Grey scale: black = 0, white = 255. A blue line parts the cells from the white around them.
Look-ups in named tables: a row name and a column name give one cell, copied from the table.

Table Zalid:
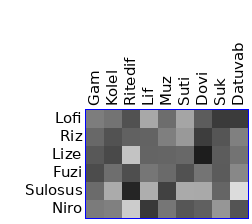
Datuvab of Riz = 128
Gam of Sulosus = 107
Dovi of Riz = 61
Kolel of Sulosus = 171
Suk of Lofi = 58
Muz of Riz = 127
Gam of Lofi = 125
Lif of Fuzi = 118
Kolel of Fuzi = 110

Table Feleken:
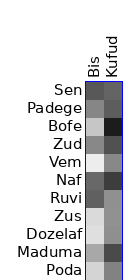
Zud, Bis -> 136
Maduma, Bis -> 168
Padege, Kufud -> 93
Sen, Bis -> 88
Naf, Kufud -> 61
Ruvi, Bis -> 96

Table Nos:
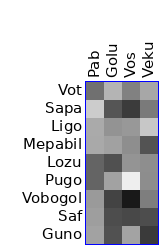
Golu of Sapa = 85
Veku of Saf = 77
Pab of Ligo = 170
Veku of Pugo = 141
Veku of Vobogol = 126
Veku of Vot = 167
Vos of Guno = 163
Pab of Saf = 158
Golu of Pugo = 162
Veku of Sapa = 122
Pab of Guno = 162
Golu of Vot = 180
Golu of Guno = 81
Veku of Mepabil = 83

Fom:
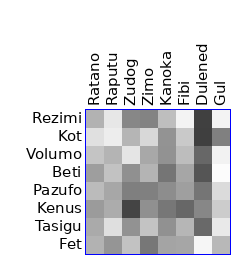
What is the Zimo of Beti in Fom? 180
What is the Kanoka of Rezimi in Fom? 190
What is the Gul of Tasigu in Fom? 233
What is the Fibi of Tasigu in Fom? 182
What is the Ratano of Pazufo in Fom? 187
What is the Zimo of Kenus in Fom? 144
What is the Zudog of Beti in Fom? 144

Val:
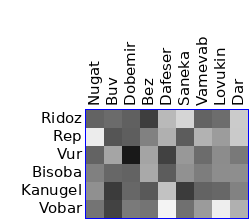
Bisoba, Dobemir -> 99
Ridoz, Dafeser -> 185
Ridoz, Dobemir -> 96
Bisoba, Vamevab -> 125
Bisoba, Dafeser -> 92
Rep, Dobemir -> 94
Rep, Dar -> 202
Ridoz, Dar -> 203
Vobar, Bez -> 116
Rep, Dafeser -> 176
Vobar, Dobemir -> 122
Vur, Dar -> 121
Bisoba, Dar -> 142
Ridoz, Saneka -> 213
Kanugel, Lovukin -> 103
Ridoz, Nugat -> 99
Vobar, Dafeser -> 244
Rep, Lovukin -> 156
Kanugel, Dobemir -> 103

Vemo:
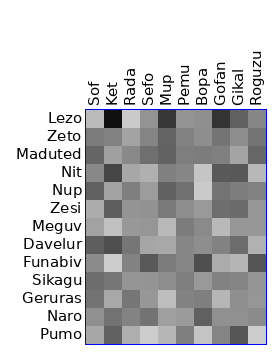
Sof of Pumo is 167
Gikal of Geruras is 143
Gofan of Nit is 89
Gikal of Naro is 144
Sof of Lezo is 186
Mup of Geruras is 190
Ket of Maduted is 160
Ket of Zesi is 93
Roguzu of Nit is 184
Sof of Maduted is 101

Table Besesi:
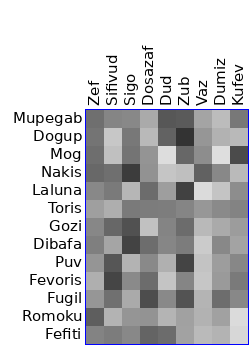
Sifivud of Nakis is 111
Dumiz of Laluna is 196
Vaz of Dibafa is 203
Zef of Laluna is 136
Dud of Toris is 125
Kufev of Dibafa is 163
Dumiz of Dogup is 178
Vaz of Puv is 195
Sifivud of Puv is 86
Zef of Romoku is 94
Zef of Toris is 159
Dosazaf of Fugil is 77
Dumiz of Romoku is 161
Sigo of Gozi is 81
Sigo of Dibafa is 67
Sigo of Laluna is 182
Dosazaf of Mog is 148
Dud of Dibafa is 134

